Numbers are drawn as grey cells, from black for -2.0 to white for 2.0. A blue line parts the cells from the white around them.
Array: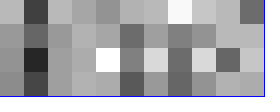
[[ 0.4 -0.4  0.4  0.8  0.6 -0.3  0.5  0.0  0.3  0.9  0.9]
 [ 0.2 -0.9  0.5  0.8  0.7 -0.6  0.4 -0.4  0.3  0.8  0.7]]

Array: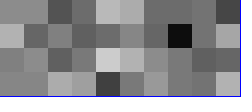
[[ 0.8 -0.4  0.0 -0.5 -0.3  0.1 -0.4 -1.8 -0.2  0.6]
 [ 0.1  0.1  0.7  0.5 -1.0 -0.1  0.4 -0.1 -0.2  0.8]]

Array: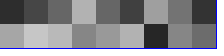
[[ 0.6  1.1  0.9  0.1  0.4  0.8 -1.4  0.1 -0.3]]

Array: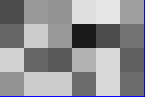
[[-0.4  1.2  0.4 -1.6 -0.8 -0.2]
 [ 0.3  1.2  1.2 -0.3  1.4 -0.3]]

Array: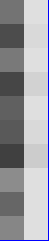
[[-0.8  1.4]
 [-0.9  1.3]
 [-0.6  1.4]
 [ 0.2  1.5]
 [ 0.1  1.5]]

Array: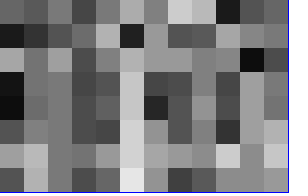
[[-1.6 -1.2 -0.7 -0.3  0.8 -1.5  0.4 -0.7 -0.6  0.6  0.1 -0.1]
 [-1.7 -0.2 -0.1 -0.9 -0.7  1.1 -0.9 -0.8  0.0 -0.9  0.5 -0.1]
 [-0.7  0.0 -0.1 -0.8 -0.9  1.3  0.3 -0.7  0.0 -1.2  0.5  0.8]
 [-0.7  0.8 -0.1 -0.8 -0.4  1.6  0.3 -1.0 -0.6  0.2  0.2  0.4]]

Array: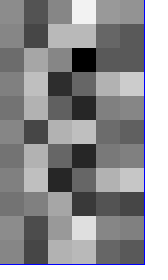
[[ 0.1 -0.9  0.9  0.9 -0.4 -0.6]
 [ 0.0  1.0 -1.3 -0.4  0.8  1.2]
 [ 0.1 -0.9  0.8  1.0 -0.3 -0.5]
 [ 0.0  1.0 -1.4 -0.4  0.8  1.1]
 [ 0.2 -0.8  0.4  1.5  0.1  0.0]]

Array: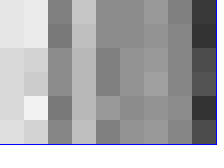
[[ 1.6  1.7 -0.1  1.0  0.2  0.2  0.3  0.1 -1.2]
 [ 1.4  1.2  0.2  0.9  0.0  0.3  0.5  0.1 -0.7]
 [ 1.5  1.3  0.1  1.0  0.0  0.3  0.4  0.1 -0.8]]
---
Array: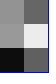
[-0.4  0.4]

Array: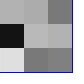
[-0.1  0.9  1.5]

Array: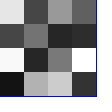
[-0.5 -1.4 -1.4 -1.7]

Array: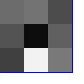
[-0.8 -1.8 -1.0]

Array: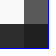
[-0.6 -1.3]

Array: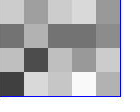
[ 0.4 -0.2  1.0  1.4]

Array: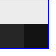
[ 1.7 -1.4]

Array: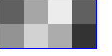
[-0.5  0.7]
